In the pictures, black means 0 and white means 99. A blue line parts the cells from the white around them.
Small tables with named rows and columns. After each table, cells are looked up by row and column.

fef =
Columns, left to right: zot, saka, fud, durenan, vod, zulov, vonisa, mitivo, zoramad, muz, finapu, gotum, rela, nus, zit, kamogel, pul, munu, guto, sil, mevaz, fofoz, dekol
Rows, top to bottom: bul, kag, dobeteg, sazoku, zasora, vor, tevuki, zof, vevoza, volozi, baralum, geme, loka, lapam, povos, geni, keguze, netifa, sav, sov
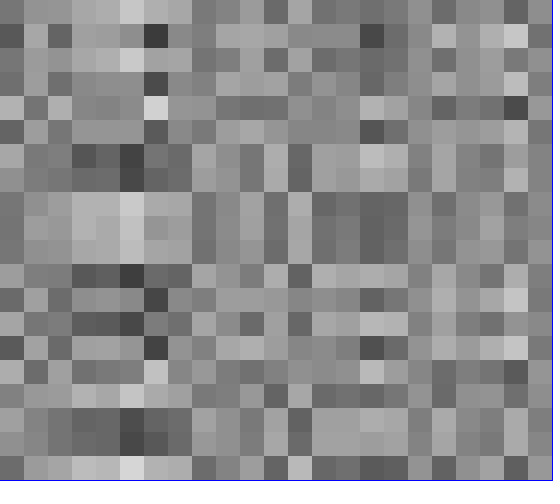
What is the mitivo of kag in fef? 53
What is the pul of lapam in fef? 69
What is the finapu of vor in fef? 65
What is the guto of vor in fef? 61
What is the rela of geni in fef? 56
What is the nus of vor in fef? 52
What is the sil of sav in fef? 51
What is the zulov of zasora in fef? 54

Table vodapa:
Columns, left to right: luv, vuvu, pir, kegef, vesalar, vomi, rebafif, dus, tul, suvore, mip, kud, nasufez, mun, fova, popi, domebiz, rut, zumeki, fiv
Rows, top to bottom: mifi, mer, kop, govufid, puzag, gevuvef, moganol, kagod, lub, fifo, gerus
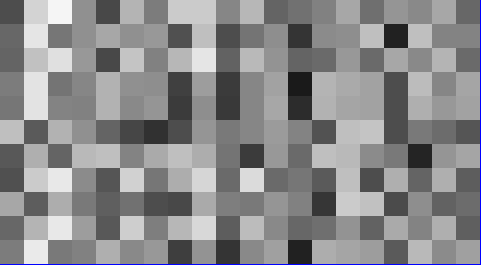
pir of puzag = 51
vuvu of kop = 75
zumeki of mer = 51
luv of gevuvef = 74
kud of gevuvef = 60
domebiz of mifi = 58
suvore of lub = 49
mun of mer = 54
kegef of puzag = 50
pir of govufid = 45
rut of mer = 74
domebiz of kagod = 68
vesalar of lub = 37
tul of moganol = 67
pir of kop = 87

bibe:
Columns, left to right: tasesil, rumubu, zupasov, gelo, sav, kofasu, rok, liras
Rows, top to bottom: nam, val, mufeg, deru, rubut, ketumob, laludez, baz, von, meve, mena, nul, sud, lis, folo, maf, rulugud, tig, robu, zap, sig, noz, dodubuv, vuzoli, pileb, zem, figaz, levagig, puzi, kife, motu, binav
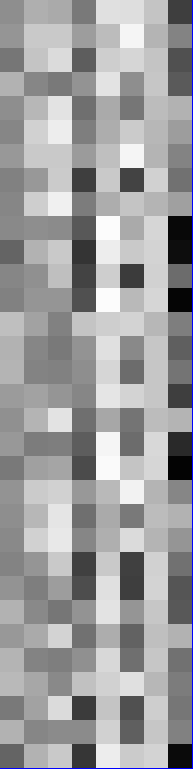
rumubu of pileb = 49
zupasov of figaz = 82
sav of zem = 88
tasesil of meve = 53
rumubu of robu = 48
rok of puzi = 71
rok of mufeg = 76
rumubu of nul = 56
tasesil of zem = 69
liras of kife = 46
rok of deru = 77
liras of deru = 35
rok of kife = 80
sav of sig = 72
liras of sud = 2

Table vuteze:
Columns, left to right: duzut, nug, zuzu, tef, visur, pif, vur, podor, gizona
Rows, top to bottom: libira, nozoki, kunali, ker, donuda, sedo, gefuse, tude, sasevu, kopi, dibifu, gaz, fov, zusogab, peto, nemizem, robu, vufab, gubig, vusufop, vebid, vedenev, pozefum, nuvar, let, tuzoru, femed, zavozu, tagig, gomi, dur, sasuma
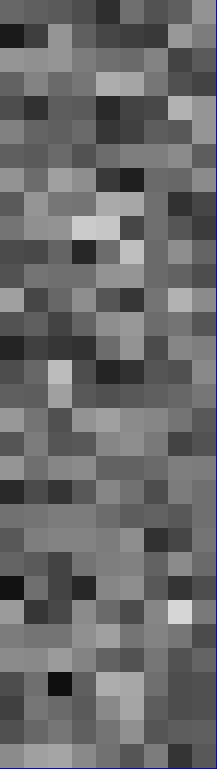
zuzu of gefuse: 41
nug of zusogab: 37
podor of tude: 40
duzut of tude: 57
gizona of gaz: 30
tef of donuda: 35
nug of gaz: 45
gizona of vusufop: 48
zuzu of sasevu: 46
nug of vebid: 29
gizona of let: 30
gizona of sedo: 58

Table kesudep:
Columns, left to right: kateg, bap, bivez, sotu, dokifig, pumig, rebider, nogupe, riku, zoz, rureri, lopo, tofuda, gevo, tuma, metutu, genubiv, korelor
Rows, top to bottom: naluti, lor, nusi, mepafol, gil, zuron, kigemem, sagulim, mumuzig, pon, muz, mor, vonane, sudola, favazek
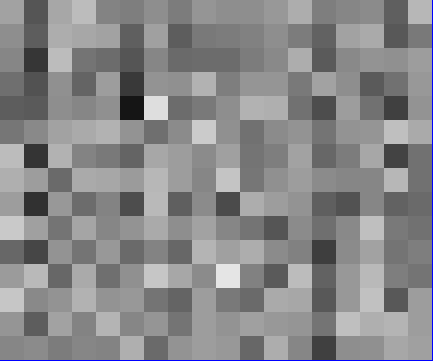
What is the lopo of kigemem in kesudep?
49
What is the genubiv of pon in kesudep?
47
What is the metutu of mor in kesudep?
72
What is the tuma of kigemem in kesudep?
48
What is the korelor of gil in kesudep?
57
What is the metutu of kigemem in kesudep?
65
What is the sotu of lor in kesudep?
65
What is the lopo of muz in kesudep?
54
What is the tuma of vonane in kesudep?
59
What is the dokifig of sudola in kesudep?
70
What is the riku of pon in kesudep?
63
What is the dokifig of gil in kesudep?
56
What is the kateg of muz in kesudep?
40

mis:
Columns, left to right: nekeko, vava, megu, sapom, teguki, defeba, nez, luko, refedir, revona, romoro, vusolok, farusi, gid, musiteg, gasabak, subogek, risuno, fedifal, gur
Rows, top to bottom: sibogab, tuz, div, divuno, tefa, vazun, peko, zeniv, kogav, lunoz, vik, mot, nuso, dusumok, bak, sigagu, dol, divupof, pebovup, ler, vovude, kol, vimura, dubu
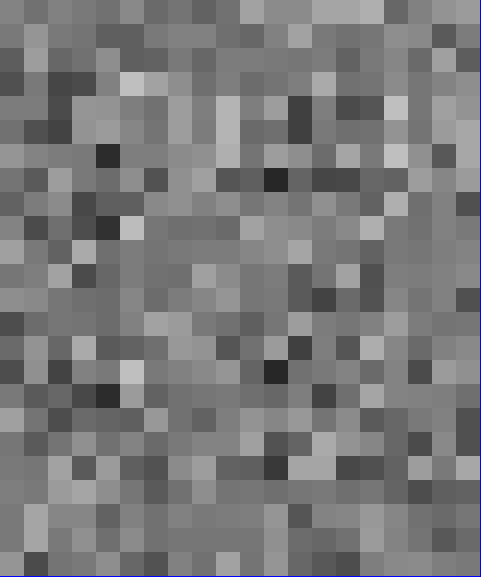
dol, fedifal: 49
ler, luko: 54
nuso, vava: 53
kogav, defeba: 37
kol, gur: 46
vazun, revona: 70
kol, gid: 51
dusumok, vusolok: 46
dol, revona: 47
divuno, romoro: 42
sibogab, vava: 44
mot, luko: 43
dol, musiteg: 43
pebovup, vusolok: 32
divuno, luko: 55
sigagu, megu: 26
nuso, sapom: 43
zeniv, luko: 56
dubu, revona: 63
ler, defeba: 37

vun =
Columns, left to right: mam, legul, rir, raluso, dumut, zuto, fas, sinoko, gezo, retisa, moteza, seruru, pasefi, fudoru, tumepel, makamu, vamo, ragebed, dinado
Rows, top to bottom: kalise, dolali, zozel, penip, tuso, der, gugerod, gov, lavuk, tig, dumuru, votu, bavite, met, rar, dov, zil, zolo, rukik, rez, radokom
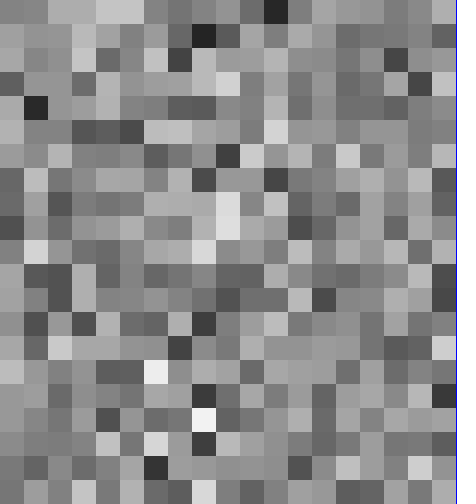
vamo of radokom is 63
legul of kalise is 52
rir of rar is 78
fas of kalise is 51
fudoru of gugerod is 48
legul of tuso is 16
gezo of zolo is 94
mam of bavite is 63
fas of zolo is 42
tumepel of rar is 59
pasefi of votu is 53
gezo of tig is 69
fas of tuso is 49
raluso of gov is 54

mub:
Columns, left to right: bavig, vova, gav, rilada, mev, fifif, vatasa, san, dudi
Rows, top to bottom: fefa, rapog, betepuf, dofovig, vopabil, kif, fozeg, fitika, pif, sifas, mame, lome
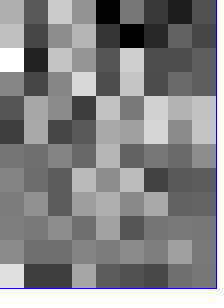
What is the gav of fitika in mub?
36
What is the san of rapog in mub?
38
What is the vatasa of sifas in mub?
45
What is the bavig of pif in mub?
48
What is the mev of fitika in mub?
55
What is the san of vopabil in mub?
69
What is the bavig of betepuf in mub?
99
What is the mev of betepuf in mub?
33
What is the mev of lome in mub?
36
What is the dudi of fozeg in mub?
55
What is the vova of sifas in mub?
47
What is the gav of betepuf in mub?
76
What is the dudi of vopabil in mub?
75
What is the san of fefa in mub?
11
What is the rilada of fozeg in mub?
40
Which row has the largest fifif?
betepuf

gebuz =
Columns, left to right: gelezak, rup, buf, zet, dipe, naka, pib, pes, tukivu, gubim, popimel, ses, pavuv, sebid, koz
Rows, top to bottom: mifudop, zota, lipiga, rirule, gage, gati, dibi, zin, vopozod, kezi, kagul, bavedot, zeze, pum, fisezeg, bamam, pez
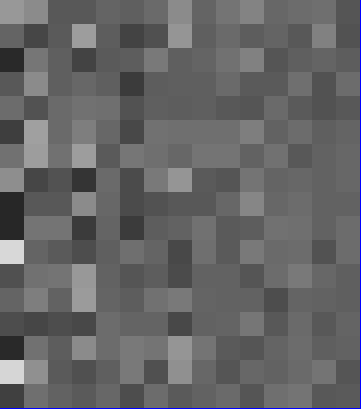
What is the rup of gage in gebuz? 32
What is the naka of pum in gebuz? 39
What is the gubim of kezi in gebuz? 35
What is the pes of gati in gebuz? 43
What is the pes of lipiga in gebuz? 37
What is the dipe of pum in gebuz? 42
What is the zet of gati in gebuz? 49
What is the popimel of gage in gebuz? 33
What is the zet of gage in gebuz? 44
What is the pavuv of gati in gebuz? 42
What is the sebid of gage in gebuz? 32
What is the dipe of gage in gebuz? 43
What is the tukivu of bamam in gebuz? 40
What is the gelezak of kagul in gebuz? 84
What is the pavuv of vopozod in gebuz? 42
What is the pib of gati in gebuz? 44
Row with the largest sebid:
zota

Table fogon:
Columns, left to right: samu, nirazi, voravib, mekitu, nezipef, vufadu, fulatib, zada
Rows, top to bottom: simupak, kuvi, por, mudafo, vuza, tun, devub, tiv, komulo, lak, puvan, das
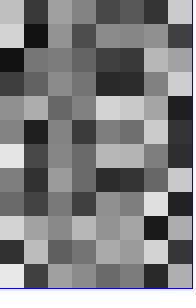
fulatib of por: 71
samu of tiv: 49
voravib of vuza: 40
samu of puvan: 19
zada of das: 68
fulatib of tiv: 40
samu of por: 7
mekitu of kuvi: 30
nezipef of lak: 57
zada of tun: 20
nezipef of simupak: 28
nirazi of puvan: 73
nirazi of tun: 12
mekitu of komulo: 25

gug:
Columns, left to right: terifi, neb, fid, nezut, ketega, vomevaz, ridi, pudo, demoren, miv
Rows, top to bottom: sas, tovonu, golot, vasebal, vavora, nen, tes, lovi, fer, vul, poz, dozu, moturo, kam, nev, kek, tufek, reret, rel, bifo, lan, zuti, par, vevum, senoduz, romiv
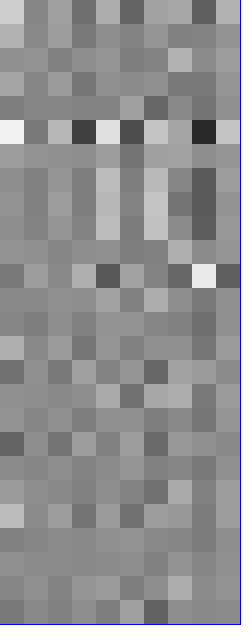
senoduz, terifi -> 52
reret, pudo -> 53
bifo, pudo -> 52
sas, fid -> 62
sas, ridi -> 63
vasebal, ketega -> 56

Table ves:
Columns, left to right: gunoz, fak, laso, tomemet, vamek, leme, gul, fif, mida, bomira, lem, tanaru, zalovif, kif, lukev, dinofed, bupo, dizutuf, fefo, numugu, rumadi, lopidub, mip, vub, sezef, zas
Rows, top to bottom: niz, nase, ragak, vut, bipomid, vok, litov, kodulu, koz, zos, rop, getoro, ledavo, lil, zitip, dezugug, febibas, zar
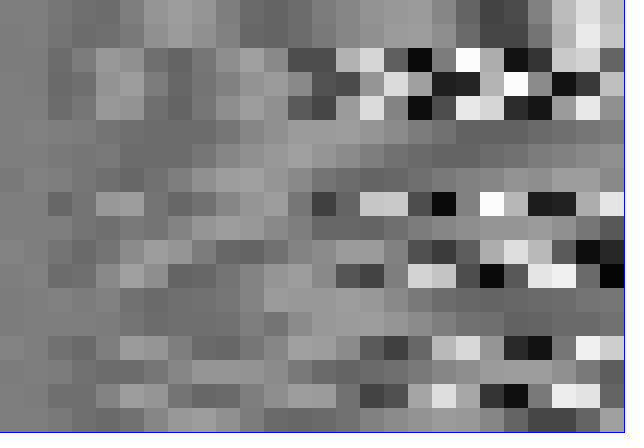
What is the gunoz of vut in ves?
49
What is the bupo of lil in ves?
58
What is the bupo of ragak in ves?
37
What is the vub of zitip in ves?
46
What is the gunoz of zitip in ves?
51
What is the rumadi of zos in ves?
58
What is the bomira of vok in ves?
46
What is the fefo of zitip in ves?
72
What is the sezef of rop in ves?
5
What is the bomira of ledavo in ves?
46
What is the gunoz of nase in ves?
48
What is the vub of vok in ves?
43
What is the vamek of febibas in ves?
51

